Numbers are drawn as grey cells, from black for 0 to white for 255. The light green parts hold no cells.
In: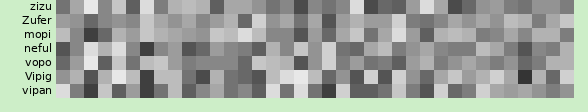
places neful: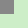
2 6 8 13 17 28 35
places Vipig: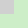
23 25 32 37
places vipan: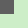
5 10 15 22 23

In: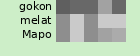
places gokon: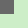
2 3 5
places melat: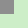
1 3
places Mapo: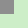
1 3
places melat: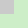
2 4 5

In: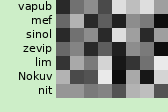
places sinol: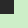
1 4 7
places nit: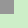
1 2

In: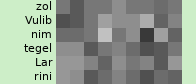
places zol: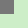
1 3 4 6 7 9
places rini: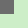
4 6 8
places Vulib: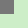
3
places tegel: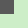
3 8

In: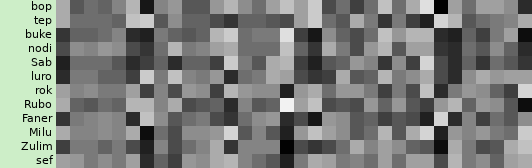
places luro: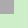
16 21 27 31
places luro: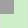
17 33 34
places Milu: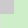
34

